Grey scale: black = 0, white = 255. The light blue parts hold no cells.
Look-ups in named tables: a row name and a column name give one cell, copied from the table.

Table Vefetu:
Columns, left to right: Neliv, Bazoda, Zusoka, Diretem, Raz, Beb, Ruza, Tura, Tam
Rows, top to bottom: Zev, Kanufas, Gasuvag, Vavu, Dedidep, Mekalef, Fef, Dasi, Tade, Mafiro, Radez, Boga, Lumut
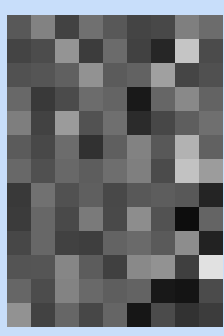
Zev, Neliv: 88
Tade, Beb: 141
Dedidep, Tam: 111
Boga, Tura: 20
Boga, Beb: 99
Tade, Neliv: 59
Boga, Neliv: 102
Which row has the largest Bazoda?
Zev

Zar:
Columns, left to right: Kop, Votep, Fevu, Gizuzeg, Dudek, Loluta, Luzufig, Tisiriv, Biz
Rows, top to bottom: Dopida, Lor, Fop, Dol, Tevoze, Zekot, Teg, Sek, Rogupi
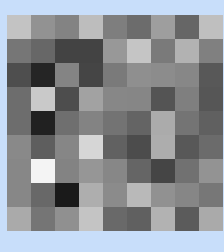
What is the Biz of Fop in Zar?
88
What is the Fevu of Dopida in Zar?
131
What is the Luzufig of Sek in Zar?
145
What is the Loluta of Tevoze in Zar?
100
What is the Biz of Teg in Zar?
147
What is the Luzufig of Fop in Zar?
140
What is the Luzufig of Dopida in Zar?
158
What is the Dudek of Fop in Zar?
122
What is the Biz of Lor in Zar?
128
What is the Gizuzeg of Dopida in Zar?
189
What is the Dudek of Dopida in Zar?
126

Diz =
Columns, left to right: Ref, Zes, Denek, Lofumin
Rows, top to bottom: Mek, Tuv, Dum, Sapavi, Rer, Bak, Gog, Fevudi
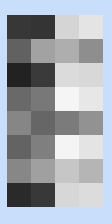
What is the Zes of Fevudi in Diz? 56
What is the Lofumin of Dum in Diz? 216
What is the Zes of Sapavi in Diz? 120
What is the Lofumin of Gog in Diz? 181
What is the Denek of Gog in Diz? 198
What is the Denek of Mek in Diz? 213
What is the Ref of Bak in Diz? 99
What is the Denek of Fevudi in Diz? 215
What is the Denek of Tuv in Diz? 174
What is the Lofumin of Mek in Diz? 228
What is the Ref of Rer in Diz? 134
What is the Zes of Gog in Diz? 160
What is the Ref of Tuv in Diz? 97
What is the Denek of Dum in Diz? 219
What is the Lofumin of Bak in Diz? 228
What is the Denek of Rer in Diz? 123
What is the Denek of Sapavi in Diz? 245
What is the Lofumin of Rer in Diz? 146
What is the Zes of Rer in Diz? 102

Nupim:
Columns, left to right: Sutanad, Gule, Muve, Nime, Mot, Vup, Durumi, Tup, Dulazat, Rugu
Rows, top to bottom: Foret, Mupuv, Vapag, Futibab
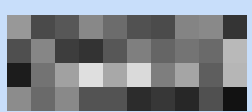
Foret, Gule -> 74
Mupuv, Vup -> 127
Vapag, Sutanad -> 28
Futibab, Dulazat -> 80
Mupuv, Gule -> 134
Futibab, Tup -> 39
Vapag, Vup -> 218
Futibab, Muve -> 137
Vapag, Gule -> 115
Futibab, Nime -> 83
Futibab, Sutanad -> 140
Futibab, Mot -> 83
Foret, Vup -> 81

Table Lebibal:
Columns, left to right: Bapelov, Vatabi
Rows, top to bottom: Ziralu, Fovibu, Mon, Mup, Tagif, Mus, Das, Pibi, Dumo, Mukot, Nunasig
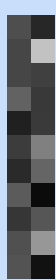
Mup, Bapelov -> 98
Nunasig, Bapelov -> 83
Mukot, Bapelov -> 80
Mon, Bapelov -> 70
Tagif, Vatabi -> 58
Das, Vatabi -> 101
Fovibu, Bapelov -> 70
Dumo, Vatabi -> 86
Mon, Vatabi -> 64
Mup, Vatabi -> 57
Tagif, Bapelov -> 32
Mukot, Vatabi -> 151
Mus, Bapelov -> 60
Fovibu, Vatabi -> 194
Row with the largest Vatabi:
Fovibu

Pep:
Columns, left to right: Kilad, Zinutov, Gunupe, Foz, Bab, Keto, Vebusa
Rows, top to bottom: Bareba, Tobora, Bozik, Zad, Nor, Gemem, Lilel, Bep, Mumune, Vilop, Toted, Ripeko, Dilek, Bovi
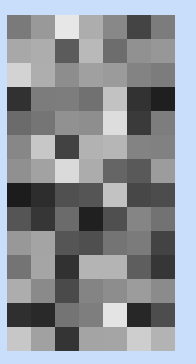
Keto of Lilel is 89
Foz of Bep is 85
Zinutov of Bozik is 174
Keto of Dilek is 39
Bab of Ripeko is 141
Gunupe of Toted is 49
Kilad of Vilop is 152
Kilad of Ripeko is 173
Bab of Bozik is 155
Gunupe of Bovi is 52
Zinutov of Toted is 165
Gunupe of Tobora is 91
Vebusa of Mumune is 114
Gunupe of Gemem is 66
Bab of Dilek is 228
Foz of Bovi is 164
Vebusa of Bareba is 124
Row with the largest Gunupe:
Bareba

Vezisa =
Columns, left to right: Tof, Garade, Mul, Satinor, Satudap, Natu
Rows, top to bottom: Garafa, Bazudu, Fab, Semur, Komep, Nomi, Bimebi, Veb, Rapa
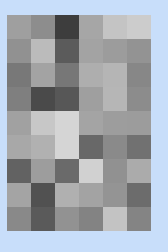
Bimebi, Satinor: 209
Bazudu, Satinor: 163
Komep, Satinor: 164
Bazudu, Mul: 91
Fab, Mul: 119
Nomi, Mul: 213
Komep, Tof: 161
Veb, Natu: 108
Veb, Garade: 81
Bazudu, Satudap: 156
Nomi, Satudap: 138
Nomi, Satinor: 104
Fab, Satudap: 181
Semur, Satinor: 159
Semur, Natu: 140
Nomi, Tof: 168
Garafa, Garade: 141
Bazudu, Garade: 187

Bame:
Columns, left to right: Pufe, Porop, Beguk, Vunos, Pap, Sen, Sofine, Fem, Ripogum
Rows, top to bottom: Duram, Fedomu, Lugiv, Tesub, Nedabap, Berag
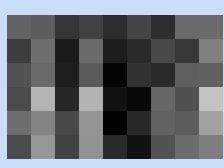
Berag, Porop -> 150
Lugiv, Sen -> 51
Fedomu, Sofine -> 73
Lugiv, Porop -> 106
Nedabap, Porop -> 132
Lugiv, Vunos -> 90
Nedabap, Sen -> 41
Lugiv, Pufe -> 82
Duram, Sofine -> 46
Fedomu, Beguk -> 27
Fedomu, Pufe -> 60
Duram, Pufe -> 99

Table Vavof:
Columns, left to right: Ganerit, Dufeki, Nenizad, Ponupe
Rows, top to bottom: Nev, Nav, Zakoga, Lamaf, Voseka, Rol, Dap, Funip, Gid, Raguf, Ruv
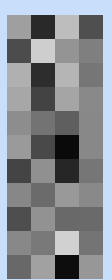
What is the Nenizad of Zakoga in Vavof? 181
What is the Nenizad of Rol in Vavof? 10
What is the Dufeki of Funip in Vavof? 107
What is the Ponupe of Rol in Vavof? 136
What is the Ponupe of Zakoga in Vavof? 118
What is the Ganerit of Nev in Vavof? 159
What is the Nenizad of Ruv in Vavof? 13
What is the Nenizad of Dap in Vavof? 38
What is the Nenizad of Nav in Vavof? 148
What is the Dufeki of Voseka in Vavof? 115
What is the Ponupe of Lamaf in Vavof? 137
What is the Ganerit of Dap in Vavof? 68
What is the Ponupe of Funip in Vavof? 137
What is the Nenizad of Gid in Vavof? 105
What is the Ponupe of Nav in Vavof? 127
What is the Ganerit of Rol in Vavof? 154
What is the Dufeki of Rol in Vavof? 73

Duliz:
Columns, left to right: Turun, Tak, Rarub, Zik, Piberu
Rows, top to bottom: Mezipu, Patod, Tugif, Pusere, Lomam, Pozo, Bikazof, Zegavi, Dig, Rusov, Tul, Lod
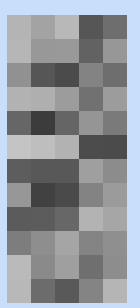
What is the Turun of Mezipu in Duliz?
180
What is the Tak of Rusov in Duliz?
142
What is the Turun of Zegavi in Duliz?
151
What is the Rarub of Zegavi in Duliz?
74
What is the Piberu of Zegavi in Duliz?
155
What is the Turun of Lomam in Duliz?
102
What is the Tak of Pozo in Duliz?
190
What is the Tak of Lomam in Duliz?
60

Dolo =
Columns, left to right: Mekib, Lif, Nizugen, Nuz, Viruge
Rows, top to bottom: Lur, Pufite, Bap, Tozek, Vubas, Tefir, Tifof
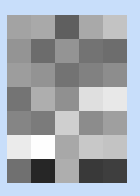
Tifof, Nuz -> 57
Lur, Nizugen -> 95
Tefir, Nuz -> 200
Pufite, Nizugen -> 148
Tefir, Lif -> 254
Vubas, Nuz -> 140
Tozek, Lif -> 174

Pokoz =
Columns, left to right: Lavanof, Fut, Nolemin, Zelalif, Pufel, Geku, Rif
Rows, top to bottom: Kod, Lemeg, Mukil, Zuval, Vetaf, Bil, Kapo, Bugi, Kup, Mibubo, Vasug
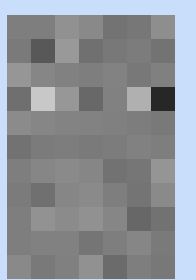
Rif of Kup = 114
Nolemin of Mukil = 129
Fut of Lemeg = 88
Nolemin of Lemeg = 153
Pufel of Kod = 115
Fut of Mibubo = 129
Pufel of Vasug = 107
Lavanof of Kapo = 126
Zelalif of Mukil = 126
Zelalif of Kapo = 134
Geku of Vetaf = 125
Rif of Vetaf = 121
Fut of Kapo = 134
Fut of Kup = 146
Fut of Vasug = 121
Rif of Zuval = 39
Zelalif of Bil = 122
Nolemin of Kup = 139
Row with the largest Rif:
Kapo

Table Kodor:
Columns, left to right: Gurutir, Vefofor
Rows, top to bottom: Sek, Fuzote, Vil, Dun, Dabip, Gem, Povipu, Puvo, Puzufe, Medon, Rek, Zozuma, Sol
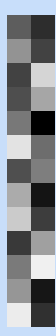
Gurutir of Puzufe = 203
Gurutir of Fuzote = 147
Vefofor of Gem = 109
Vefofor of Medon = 160
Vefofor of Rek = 240
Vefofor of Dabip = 0
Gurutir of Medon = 57

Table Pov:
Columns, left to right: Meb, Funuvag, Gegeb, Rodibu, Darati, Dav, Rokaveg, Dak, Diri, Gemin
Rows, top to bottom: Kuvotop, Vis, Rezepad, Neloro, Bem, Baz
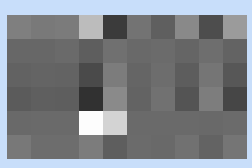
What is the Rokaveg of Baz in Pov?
105
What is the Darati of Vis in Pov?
112
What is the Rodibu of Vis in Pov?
94
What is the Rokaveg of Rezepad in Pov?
109
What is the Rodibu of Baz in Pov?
124
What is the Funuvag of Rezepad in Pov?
100
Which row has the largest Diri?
Neloro

